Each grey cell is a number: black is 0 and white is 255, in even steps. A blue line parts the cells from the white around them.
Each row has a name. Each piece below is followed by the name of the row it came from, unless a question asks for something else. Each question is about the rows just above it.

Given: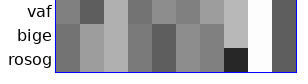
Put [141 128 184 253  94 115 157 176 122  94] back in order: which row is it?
bige
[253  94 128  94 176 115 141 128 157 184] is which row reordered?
vaf
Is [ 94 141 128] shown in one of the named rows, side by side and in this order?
yes

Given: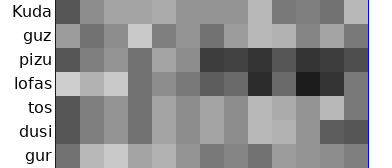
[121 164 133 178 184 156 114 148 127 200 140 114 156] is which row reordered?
guz
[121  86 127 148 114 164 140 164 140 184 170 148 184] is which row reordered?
tos
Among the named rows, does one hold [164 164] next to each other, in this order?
yes
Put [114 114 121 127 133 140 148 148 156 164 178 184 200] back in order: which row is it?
gur
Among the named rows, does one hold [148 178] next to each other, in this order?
no

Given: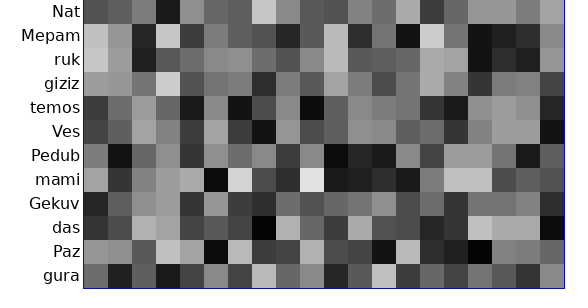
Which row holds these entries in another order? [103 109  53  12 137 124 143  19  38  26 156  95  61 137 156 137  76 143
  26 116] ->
temos
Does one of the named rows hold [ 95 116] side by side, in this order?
no
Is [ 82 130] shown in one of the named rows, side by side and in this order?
yes
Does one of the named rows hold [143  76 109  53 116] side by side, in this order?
yes
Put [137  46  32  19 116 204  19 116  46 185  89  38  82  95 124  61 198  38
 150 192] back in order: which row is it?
Mepam

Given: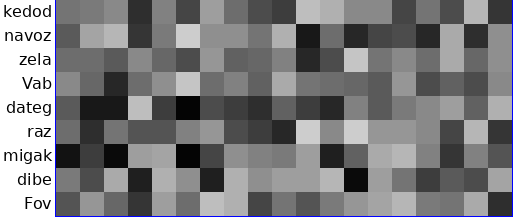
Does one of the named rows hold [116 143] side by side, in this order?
no
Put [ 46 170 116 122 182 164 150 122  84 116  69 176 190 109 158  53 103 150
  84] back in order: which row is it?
Fov
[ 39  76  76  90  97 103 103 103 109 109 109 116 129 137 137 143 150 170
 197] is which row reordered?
zela
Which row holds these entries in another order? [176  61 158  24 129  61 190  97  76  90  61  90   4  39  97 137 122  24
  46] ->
dateg
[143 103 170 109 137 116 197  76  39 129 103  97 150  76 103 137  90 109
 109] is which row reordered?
zela

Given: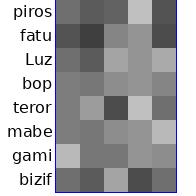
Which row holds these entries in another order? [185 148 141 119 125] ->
mabe
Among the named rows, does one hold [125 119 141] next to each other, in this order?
yes
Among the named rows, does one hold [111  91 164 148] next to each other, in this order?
yes
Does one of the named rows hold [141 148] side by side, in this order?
yes
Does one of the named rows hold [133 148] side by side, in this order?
yes

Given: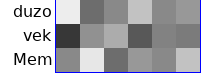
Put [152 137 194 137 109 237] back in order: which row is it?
duzo
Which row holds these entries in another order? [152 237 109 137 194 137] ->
duzo
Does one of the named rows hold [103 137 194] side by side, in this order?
no

